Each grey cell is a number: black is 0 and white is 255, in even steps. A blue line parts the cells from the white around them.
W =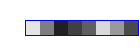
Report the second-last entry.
153
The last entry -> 74
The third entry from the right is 217

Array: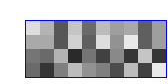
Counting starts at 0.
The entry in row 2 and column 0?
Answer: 117
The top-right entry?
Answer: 158
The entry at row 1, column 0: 169
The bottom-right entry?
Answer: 233
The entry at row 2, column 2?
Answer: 179
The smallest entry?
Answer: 42
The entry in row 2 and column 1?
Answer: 106
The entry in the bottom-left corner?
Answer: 106
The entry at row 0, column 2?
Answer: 86
